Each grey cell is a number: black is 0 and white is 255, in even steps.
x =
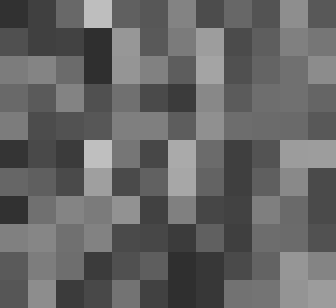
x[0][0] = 49
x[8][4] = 74
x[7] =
[49, 112, 132, 123, 146, 65, 128, 70, 66, 127, 106, 74]
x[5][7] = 107
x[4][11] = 88
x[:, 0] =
[49, 80, 124, 105, 124, 52, 102, 49, 128, 90, 86]
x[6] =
[102, 95, 74, 159, 74, 97, 167, 99, 63, 95, 137, 74]
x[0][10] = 142
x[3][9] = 110
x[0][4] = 96
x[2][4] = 149
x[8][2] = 112
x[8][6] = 59
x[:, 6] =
[131, 123, 93, 59, 93, 170, 167, 128, 59, 47, 47]
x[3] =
[105, 90, 131, 80, 112, 74, 59, 136, 91, 110, 112, 101]
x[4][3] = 87
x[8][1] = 134
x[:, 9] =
[83, 94, 100, 110, 107, 83, 95, 127, 109, 99, 116]
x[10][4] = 115
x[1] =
[80, 64, 66, 47, 151, 89, 123, 157, 75, 94, 128, 118]
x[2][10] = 112
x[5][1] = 73
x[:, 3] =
[190, 47, 47, 80, 87, 191, 159, 123, 130, 59, 72]
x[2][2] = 107
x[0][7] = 76
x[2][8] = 80
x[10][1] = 141
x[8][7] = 96

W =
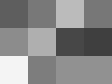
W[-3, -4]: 94
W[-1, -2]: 145
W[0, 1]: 120
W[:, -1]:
[119, 63, 145]

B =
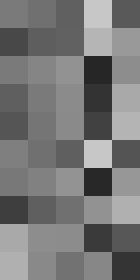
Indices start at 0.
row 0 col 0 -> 122
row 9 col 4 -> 52
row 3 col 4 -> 169
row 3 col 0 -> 95
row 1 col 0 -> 72
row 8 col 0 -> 169
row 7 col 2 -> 112
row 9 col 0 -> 176
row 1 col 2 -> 97
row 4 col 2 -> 138
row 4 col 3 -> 65
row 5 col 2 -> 95
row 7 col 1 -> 95
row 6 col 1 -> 129
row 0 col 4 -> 89

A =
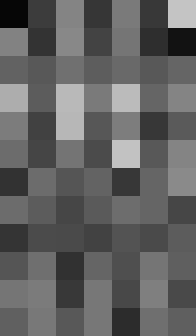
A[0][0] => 6
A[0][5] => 56
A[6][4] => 55
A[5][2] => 116
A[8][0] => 52
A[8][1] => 75
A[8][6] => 92
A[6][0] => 50
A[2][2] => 112
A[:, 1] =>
[60, 51, 88, 92, 65, 69, 108, 92, 75, 111, 123, 120]
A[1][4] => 117
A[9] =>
[85, 111, 49, 101, 79, 117, 95]
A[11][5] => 111
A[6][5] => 101
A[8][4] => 83
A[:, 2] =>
[132, 136, 112, 185, 183, 116, 85, 70, 74, 49, 56, 88]
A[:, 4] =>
[122, 117, 105, 187, 125, 194, 55, 109, 83, 79, 72, 44]
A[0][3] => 54
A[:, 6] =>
[196, 18, 101, 132, 90, 132, 138, 70, 92, 95, 73, 95]
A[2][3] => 93
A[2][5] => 88
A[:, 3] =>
[54, 67, 93, 122, 87, 75, 99, 90, 66, 101, 119, 119]
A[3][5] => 101
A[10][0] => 117

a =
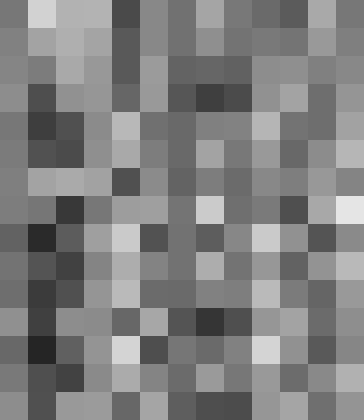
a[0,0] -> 119
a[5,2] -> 75
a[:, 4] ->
[74, 89, 89, 102, 184, 169, 80, 157, 202, 173, 186, 103, 212, 171, 103]
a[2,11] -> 128
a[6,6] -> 99
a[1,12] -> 127
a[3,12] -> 149
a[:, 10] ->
[91, 116, 143, 163, 115, 104, 126, 79, 145, 98, 123, 163, 145, 108, 165]
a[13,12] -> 177
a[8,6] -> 114
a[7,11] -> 168
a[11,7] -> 53
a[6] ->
[127, 163, 170, 162, 80, 139, 99, 125, 107, 136, 126, 152, 132]
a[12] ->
[104, 37, 96, 148, 212, 78, 118, 106, 129, 212, 145, 89, 134]
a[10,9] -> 186
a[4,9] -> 181
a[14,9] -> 150
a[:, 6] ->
[113, 113, 99, 86, 105, 105, 99, 116, 114, 114, 106, 84, 118, 107, 94]
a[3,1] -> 78
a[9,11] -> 147
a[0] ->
[119, 210, 178, 179, 74, 136, 113, 165, 120, 106, 91, 169, 119]
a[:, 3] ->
[179, 164, 152, 150, 139, 143, 162, 119, 159, 132, 149, 139, 148, 138, 155]
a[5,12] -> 182
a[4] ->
[119, 62, 80, 139, 184, 112, 105, 128, 130, 181, 115, 110, 162]
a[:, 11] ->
[169, 153, 128, 110, 110, 140, 152, 168, 84, 147, 101, 107, 89, 137, 111]
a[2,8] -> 97
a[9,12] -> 185
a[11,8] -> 79

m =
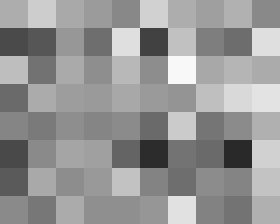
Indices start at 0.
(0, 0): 173
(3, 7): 191
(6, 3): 153
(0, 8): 177
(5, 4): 100
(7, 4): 143
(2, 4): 184
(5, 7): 106
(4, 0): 133
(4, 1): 122
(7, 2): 171
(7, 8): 115
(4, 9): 176
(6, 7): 140
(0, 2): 169
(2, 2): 170
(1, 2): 151
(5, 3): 160
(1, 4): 223
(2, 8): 181
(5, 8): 41
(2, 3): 142
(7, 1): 119
